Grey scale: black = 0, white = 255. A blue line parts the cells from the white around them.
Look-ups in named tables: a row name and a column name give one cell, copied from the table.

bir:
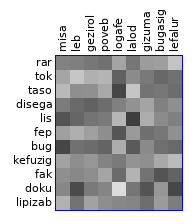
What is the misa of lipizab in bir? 177
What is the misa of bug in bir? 70
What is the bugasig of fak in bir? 84
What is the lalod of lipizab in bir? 133
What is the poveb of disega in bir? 109
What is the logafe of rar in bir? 164
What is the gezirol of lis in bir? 116
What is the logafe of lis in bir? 182
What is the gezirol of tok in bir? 176
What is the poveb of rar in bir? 113
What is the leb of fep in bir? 175
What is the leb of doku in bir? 75
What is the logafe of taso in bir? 70
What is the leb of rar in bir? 127
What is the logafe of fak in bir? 107
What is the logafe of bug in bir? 173
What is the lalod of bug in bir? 90

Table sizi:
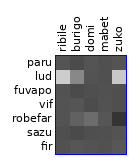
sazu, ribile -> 79
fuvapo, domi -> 79
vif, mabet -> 82
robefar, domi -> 108
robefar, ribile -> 83
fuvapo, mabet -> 81
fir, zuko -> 87
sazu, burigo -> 74
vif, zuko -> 79
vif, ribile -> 83
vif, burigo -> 85
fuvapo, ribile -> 82
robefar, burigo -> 97
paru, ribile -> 84
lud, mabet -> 80
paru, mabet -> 80
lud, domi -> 83
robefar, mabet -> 86
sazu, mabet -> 80
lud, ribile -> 205
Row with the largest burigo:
lud

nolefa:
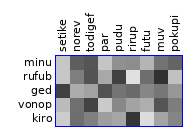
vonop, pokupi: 125
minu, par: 197
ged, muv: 119
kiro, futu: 220
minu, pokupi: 100
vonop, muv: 84
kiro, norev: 110
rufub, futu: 110
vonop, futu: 174
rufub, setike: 198
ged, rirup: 106
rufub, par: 168
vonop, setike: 187
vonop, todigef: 66
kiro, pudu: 165
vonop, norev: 111
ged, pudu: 116
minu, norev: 94
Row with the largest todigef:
ged

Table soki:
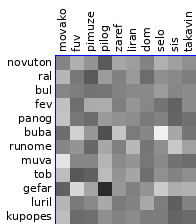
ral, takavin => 126
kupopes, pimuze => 111
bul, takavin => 139
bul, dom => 137
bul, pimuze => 115
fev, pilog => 172
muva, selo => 137
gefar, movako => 97
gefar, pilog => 42
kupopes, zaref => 131
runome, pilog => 167
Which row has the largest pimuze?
fev

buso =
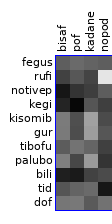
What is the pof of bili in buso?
26
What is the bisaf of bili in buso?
31
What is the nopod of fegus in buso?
94
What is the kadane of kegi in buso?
85
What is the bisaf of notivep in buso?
22
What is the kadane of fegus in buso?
99
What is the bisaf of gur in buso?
122
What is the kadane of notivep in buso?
62
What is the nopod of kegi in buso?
63
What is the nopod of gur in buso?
86
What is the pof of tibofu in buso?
115
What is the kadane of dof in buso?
90
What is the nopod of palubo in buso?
52
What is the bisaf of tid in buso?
85
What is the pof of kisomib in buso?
79
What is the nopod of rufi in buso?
229

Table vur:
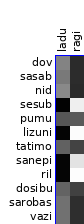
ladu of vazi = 113
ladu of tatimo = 97
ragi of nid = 42
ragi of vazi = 46
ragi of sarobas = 46
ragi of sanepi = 227
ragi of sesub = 239
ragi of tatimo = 67
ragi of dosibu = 65
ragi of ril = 253
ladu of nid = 137
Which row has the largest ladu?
nid

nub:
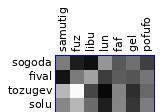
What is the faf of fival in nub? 92
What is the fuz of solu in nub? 183
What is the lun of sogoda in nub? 149
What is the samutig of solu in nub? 135
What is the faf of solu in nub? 133
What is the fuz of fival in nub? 123
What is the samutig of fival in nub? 19
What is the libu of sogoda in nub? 15
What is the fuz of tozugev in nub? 250
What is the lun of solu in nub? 30
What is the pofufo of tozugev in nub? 104
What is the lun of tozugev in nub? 8
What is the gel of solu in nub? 54
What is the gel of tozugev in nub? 46
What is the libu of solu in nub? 108
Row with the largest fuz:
tozugev

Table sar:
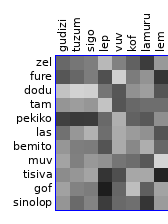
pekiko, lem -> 143
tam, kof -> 104
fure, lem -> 53
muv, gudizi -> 163
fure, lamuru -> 147
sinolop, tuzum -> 106
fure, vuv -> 208

